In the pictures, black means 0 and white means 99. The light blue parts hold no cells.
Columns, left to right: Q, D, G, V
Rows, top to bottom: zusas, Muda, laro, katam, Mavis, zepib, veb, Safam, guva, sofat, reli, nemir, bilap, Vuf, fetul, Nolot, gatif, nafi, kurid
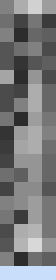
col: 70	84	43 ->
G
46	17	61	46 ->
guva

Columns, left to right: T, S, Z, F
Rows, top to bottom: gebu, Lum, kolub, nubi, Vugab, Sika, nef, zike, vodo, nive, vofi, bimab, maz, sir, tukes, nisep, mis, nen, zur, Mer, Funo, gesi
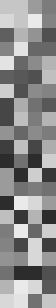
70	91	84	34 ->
Funo
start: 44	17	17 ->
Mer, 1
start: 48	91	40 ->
mis, 1

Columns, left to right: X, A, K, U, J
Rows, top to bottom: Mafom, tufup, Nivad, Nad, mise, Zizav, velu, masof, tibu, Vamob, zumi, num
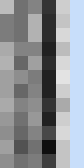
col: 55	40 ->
A
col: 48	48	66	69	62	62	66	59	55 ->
X
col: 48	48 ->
X
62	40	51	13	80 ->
velu
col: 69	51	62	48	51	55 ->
K
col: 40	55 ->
A

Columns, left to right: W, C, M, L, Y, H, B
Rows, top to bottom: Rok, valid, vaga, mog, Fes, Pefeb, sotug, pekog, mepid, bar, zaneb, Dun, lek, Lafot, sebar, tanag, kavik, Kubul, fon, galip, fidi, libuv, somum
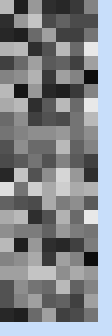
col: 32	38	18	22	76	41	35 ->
L
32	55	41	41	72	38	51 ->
zaneb
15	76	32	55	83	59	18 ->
lek
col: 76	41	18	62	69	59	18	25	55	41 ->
M
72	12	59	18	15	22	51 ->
Rok
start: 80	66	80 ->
Lafot, 3
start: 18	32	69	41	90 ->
tanag, 3

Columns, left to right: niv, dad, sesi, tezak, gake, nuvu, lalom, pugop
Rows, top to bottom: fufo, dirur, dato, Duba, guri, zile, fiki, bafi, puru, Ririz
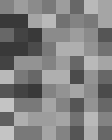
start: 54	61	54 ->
dato, 5
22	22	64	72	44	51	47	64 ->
dirur
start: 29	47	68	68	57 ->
Duba, 3
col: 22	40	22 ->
niv
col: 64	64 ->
pugop

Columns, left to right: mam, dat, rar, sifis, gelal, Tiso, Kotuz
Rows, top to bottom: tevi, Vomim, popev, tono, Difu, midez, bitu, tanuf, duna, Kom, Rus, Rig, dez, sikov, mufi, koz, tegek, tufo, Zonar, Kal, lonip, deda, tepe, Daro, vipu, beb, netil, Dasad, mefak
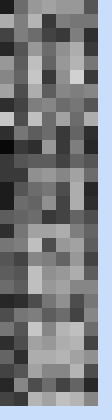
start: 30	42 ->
Dasad, 3
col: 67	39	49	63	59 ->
Tiso
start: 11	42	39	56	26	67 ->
mufi, 1
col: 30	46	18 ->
mam

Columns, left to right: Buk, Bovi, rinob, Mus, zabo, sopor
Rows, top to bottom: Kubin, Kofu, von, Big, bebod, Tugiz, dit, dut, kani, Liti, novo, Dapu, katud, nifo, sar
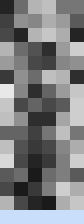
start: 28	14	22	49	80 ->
Dapu, 2
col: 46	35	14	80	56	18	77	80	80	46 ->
sopor
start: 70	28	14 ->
sar, 1
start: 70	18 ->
Tugiz, 5

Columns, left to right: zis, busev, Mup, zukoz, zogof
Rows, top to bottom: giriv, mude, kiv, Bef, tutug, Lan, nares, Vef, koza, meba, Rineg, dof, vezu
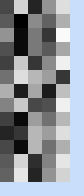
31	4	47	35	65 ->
Bef
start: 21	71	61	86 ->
meba, 2
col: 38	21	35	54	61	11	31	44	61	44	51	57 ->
zukoz

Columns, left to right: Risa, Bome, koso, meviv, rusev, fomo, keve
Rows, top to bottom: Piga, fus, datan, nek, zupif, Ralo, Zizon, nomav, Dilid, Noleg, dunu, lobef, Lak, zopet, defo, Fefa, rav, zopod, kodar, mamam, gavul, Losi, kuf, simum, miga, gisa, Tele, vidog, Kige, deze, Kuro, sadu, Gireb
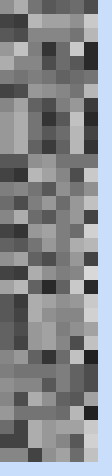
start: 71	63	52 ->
Lak, 3
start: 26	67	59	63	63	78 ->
Kuro, 2
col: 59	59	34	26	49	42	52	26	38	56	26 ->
Risa
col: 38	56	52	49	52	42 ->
rusev
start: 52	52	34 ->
vidog, 2
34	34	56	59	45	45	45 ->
lobef
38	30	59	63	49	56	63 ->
simum

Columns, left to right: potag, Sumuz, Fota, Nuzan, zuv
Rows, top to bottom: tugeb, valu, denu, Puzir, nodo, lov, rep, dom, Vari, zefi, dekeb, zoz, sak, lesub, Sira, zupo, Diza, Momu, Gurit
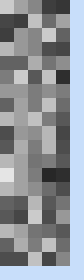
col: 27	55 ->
zuv
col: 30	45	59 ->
zuv
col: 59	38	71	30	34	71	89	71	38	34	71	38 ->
potag

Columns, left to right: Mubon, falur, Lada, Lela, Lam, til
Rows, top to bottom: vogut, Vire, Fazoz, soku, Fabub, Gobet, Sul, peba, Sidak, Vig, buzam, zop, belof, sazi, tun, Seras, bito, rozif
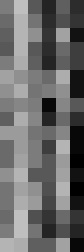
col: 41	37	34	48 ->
Mubon
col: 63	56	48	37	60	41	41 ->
Mubon
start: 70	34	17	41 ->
soku, 2

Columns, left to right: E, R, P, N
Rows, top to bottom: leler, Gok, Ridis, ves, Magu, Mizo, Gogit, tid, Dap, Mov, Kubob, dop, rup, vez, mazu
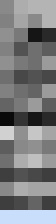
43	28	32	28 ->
Mizo
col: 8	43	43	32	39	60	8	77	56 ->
P
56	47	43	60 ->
Magu
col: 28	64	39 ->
P
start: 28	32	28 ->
Mizo, 2
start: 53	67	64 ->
vez, 1

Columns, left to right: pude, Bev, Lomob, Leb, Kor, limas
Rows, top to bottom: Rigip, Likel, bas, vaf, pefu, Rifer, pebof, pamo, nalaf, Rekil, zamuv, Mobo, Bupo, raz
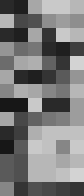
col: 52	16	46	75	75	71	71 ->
Leb
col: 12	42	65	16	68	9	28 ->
Bev
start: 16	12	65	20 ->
bas, 1
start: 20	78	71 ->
bas, 4
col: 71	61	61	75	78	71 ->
limas
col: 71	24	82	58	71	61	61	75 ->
limas
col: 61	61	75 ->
limas

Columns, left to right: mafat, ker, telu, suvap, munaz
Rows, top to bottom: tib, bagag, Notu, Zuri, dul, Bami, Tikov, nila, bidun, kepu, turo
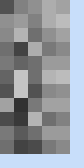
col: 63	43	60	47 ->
suvap
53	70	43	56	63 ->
Notu
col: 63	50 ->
munaz

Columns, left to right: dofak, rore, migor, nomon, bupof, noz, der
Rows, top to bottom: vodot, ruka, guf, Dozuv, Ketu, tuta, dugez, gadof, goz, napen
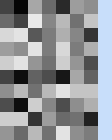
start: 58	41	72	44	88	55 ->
napen, 1
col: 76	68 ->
der
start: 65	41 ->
vodot, 3
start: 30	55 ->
gadof, 5

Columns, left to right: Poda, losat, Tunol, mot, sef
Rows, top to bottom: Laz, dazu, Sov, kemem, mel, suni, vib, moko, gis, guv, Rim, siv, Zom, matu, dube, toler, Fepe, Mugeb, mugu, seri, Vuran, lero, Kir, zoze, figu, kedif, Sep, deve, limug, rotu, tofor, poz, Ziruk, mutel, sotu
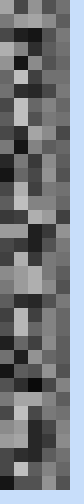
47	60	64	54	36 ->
dazu
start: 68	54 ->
Vuran, 3
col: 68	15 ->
Tunol

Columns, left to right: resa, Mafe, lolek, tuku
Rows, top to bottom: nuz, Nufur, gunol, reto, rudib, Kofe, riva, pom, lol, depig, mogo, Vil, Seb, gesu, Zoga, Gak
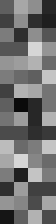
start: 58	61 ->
rudib, 1
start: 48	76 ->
mogo, 3
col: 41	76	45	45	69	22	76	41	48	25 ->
tuku

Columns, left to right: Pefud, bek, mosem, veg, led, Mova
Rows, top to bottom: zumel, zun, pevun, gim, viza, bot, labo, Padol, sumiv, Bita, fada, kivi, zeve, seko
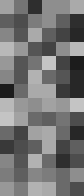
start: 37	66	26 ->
fada, 3
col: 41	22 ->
Pefud
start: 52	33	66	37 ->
pevun, 1
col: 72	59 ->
Pefud

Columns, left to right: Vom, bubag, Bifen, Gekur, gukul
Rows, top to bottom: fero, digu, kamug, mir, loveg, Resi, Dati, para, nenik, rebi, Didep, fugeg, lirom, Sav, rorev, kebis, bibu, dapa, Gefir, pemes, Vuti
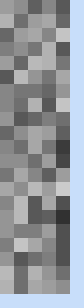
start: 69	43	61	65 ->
digu, 1
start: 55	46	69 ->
mir, 2
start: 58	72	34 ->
kebis, 1
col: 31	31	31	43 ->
gukul

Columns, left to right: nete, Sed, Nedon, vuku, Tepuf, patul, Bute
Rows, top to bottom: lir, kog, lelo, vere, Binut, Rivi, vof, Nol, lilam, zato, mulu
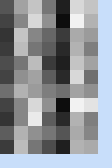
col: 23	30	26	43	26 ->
nete
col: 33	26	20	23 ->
nete
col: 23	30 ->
nete
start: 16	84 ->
Rivi, 5
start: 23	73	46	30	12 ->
mulu, 1
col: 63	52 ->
Sed

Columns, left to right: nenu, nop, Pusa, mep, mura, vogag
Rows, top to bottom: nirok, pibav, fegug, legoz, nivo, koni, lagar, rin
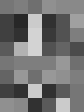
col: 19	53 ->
nop
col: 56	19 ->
mep
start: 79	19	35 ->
lagar, 3
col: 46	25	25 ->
nenu
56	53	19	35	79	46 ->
rin

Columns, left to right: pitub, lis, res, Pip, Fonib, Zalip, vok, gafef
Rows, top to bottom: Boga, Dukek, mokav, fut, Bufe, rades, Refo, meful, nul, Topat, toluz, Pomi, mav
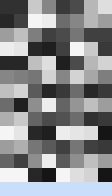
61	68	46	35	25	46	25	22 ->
toluz
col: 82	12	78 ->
lis
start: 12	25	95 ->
fut, 4
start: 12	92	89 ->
Topat, 4

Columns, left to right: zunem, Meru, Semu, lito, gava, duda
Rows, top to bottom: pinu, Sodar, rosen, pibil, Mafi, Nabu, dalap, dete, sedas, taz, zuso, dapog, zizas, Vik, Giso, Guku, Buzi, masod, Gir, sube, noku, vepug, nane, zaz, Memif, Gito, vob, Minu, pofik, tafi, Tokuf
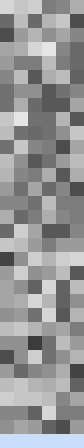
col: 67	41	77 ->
zunem
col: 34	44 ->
lito
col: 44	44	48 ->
lito
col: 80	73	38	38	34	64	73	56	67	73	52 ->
gava
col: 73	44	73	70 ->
zunem

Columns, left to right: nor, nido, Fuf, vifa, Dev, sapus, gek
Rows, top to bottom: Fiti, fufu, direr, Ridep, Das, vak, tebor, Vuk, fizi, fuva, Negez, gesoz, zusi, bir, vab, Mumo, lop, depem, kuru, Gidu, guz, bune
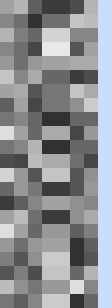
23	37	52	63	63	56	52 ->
vab
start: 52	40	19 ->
fizi, 2
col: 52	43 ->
Fuf
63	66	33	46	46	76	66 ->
tebor
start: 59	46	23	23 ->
bir, 2

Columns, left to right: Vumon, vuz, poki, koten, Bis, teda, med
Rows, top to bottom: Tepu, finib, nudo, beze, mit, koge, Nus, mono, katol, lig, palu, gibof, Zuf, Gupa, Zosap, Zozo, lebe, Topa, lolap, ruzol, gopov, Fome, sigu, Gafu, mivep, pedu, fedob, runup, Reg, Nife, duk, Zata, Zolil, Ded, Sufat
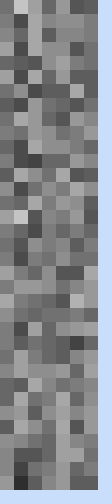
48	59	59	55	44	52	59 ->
gopov
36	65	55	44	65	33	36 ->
Zuf
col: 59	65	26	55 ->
poki
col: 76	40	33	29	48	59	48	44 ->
vuz

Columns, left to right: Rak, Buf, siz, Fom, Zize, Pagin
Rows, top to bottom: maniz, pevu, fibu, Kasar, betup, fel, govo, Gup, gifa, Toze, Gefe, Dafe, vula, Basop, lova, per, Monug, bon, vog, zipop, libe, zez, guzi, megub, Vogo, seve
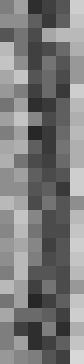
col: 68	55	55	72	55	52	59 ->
Rak
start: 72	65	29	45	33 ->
lova, 1
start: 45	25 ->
Kasar, 2
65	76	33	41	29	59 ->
fel
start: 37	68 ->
gifa, 5
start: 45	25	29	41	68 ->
Kasar, 2
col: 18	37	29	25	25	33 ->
siz

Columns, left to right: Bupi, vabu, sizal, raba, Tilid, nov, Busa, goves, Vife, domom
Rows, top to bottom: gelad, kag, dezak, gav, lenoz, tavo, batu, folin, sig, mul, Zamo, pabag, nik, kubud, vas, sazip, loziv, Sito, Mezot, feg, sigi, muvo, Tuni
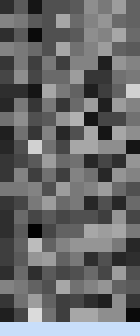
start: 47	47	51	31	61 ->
kubud, 1
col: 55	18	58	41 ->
Vife

